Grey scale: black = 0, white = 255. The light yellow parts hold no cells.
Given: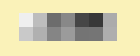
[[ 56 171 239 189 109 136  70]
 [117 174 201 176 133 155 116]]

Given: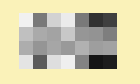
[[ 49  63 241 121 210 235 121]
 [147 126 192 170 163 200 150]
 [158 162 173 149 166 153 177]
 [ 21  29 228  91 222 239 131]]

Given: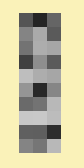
[[ 37 101  85]
 [170  90 132]
 [173 166 115]
 [142  90  64]
 [173 166 190]
 [ 40 134 149]
 [115 184 106]
 [200 188 199]
 [ 95  45  96]
 [118 184 132]]

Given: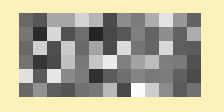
[[151  99 104  87 167 167 211 181  75 140 123 173 228]
 [ 98 172 118  43 216  81 110  37  72  87 127  99 141]
 [ 95  91 104 207  79 202 105 163  75 219 117 102 216]
 [122  81 115  54  75 192 119 197 235 128 163 188 126]
 [ 96  75 224  90 230 137 124  48  92 111 132 121 123]
 [ 91 113 103 145  93  84 113 121 185  72 252 204 140]]

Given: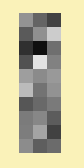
[[100  66 147]
 [144 204  90]
 [ 15 111  48]
 [227 129  81]
 [139 153 158]
 [115 146 187]
 [105 122  86]
 [135  92 123]
 [164  65 125]
 [ 94 107 140]]

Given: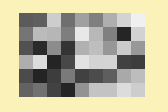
[[211 240  91  95 205 111 160 127 175]
 [ 37 210 117 187 182 126 232 184 128]
 [203 152  81  42 140  52 177 190 151]
 [ 65  61 174 220  36  72 226 211 212]
 [169 189  75  36  61 122  65  76  94]
 [220 205  98 113  66  37 146 195 195]]

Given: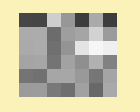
[[170  61  70  69 206 151  61]
 [210 155 171 172 108 158 165]
 [246 239 170 172 112 148 228]
 [177 129 164 166 116 162 143]
 [118 165 116 113 166 167 153]
 [104 169 155 156 121 111 161]]
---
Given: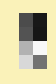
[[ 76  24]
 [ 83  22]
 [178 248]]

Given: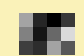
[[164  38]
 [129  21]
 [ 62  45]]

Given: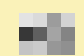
[[227 218]
 [ 55  95]
 [196 202]]

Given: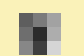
[[ 94 123]
 [110  43]
 [135  62]]

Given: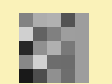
[[130 173]
 [208  98]
 [ 39 144]]

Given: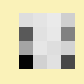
[[222 228]
 [ 89 225]
 [164 230]]

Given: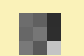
[[109  96]
 [103 118]
 [121  89]]

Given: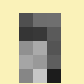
[[ 79 110]
 [ 53  56]
 [144 170]]
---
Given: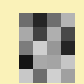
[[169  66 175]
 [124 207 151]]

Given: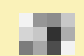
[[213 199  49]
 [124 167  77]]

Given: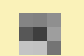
[[ 87  62 158]
 [196 194 116]]

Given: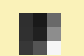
[[ 48  32 141]
 [ 55  84 246]]

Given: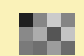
[[137 172  85]
 [122 111 156]]

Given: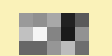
[[193 245 132]
 [103 103 150]]
